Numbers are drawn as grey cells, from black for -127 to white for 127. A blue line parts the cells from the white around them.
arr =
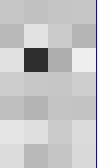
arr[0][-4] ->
70
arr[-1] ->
[92, 57, 69, 89]
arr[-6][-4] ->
57
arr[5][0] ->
101
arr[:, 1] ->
[65, 98, -81, 71, 52, 95, 57]
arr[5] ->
[101, 95, 75, 91]
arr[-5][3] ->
110

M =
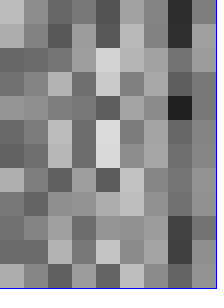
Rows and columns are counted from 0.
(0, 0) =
60
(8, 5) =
61
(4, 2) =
-2
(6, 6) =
39
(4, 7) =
-94
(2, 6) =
33
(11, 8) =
19
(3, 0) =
-14
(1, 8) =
31
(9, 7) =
-60
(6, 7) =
-17
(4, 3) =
-8
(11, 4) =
-26
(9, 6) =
28
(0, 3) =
-7
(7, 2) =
-31
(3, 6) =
40
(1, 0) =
45
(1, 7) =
-80
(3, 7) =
-33
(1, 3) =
27
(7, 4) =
-35
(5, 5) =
-4
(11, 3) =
28
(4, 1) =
14
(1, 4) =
-40
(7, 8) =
20
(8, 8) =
16
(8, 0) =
-7
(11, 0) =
44
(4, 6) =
10

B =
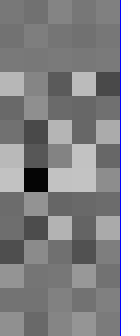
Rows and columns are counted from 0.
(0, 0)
-7
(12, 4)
0
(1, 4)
-8
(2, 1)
-7
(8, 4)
-19
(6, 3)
66
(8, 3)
-22
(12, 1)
-12
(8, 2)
-25
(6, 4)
-24
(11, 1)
-10
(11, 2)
-8
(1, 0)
-13
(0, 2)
4
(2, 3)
-7
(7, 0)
66
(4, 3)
-24
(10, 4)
-1
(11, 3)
24
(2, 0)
-6
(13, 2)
5
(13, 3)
21

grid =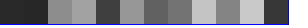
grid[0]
-86
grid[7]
-12
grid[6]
-30
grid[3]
34

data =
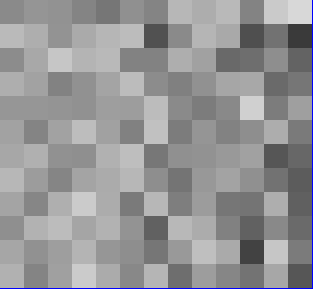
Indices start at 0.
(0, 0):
10
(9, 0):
15
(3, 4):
36
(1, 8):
53
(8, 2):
47
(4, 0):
22
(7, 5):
55
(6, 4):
49
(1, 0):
58
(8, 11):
46
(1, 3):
42
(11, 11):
39
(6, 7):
16
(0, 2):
18
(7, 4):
43
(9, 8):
44
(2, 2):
70
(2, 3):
52
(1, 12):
-69
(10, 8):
63
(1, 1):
46
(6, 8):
18
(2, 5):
2
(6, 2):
17
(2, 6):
2
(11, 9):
6
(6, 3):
15
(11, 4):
43
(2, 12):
-28
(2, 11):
14
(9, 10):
-30
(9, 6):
-30
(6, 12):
-24
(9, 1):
50
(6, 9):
25

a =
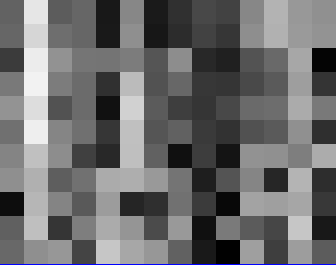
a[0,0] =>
-29
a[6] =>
[4, 64, 13, -63, -87, 63, -30, -111, -66, -107, 18, 16, -1, 44]
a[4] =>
[19, 93, -45, -20, -110, 81, -36, -65, -74, -55, -21, -18, 43, -6]
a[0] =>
[-29, 102, -35, -25, -103, 7, -101, -79, -55, -61, 7, 51, 24, 16]
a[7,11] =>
-89
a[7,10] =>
5
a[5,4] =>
-73
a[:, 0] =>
[-29, -25, -68, -6, 19, -15, 4, 15, -114, -31, -23]
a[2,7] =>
13
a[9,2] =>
-74
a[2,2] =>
18
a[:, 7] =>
[-79, -83, 13, -24, -65, -30, -111, -11, -14, 25, -30]
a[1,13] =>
19
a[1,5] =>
15
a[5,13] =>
-80
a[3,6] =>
-45
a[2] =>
[-68, 108, 18, -10, -11, -3, -42, 13, -87, -95, -44, -22, 39, -123]
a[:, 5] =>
[7, 15, -3, 59, 81, 64, 63, 46, -90, 21, 39]
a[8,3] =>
-38
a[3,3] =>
-20
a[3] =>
[-6, 114, -3, -20, -79, 59, -45, -24, -72, -74, -54, -37, 30, -75]
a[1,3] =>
-25
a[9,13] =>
-103
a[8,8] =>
-68
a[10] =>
[-23, 15, 23, -59, 70, 39, 23, -30, -102, -126, 31, -65, 29, -35]
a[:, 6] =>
[-101, -104, -42, -45, -36, -42, -30, 25, -80, -52, 23]
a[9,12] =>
70
